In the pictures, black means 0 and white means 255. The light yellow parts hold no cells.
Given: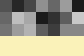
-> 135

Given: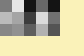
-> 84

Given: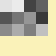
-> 192

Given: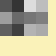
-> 170

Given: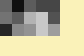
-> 157

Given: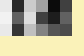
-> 75

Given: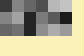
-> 154

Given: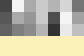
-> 191

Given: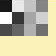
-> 111

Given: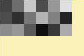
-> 170
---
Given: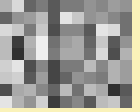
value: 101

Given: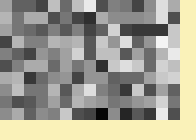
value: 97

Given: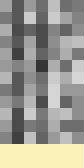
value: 153

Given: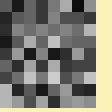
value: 100

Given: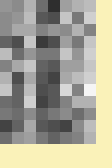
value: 178

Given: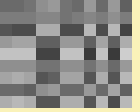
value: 115

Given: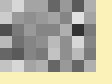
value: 164

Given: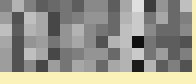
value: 127
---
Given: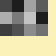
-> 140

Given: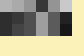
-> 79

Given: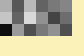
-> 79

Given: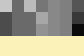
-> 106

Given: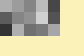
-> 112

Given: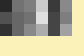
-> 137
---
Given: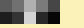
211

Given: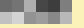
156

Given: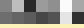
83

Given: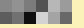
211

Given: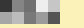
121

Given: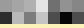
77

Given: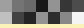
45

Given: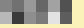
122
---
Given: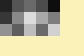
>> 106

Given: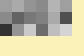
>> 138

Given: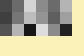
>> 139

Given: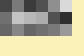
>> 81

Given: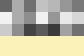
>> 183

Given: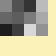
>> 82

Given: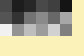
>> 73

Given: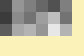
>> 103

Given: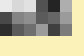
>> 82

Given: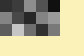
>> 142
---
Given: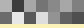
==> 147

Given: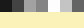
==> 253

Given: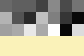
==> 254

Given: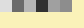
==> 49

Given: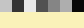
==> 133

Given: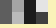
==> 186

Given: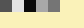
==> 11

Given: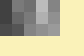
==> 132
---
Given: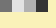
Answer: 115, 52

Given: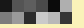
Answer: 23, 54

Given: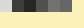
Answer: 218, 102

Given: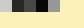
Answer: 204, 152

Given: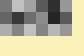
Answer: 120, 151

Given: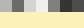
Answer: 181, 77

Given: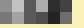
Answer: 143, 110

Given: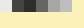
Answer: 234, 190

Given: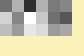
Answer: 111, 167
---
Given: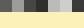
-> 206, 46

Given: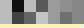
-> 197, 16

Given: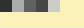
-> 204, 49

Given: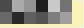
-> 201, 29

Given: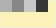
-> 200, 55

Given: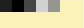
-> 210, 1
